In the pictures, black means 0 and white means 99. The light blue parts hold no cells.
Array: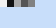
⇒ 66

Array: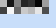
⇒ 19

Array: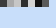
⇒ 82

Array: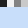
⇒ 94

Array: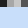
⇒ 65

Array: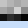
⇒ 70

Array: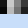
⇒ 78

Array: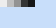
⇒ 57
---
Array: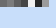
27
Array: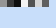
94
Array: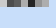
67
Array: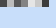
51
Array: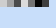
85
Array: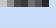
22
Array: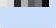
68
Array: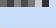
30
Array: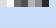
31
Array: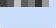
36
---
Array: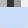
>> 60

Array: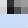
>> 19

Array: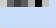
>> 25

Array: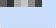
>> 26

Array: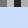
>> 46

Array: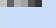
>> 33

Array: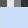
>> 34

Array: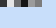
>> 20

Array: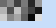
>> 9

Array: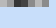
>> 26
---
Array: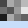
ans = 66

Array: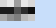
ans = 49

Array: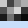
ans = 44

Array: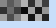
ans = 9

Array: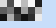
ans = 7

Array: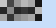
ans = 59

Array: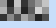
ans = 48

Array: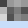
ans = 32
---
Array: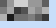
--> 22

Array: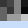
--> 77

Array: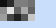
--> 77

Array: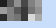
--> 66

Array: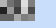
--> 54

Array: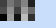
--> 19
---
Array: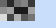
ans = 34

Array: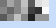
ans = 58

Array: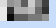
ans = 47

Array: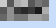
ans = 62

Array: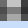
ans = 65

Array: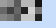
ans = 77
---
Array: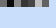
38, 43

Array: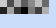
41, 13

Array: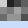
37, 42

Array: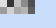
31, 60

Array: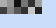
62, 24

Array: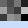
12, 23

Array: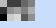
50, 1

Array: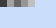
74, 23

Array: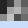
36, 54
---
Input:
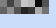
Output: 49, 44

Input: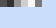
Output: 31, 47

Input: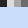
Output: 14, 42

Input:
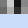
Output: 47, 58

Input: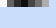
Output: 96, 67

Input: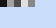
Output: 7, 52

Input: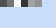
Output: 31, 57
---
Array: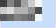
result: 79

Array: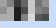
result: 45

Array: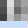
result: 51

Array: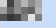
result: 54

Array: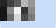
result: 71

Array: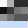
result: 17

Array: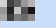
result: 59

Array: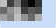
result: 2

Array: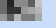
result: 37
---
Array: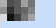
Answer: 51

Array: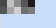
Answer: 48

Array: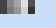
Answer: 20

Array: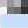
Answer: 19

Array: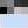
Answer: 70

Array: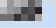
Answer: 14
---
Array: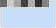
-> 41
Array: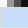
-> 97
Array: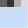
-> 38
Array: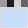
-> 60
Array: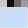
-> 78
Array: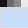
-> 8
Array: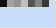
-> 6
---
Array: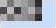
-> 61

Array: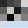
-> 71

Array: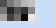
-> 42

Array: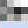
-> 53

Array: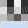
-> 35

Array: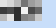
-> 18
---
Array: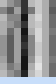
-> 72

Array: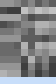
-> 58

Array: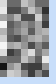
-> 85

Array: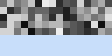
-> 46

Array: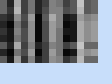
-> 40

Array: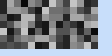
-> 14

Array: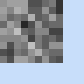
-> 57

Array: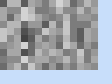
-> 36

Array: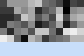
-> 27
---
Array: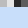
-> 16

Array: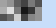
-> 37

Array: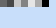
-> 78

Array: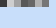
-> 63

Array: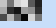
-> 82

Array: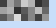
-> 46
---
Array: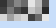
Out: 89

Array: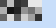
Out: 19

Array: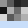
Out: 68

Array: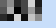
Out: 55

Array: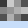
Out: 27

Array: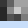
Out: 48

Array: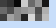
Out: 73
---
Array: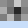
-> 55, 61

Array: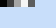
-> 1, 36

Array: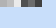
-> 69, 25

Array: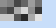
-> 55, 88

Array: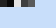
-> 13, 35

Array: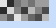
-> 88, 72

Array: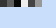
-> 20, 59

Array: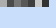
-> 67, 19

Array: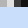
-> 70, 7

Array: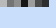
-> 72, 18
